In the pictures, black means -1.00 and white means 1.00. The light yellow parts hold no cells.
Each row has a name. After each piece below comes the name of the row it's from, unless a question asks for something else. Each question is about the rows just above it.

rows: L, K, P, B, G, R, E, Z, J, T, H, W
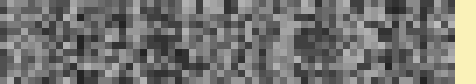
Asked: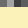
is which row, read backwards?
G
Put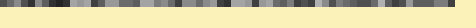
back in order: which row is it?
K
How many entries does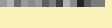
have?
15
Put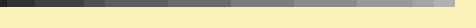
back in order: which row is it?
E
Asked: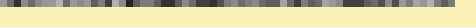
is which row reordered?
E
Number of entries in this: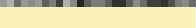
28

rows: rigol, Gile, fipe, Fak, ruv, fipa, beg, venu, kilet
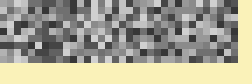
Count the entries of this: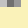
3
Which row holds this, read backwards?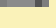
beg
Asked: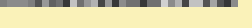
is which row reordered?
Gile
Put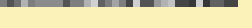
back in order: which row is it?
beg

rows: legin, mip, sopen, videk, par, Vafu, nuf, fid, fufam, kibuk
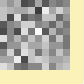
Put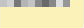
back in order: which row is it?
fid
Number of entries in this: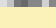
8
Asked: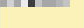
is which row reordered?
mip
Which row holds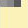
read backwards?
videk
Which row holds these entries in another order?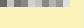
fid
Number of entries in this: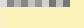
10

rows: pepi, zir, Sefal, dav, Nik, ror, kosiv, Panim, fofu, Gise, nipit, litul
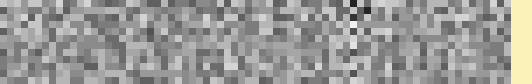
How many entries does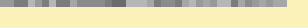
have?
41
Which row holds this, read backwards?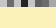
pepi

